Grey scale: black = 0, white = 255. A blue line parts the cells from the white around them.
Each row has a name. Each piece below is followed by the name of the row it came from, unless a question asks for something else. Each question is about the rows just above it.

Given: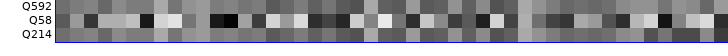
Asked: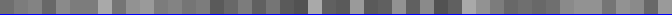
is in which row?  Q592
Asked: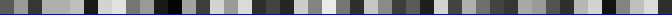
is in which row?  Q58

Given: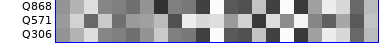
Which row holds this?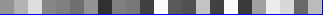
Q868
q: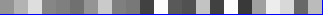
Q306

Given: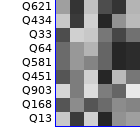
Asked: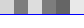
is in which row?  Q903
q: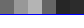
Q64
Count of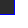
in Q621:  0
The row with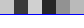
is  Q434
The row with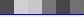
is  Q33
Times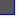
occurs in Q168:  2

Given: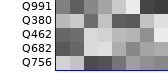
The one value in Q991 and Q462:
[235]
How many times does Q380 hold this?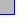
1

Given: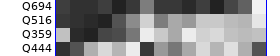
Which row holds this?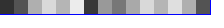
Q444
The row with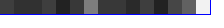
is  Q694
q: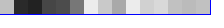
Q359
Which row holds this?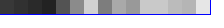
Q516
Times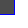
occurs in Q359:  1

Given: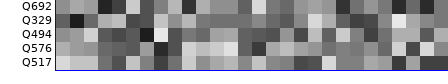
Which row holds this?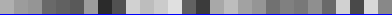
Q576
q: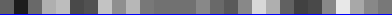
Q329
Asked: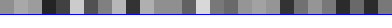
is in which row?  Q692

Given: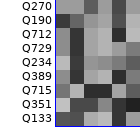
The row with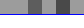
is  Q270
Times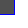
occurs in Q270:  0
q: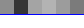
Q729
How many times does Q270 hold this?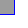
4

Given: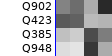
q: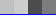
Q385
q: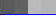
Q423

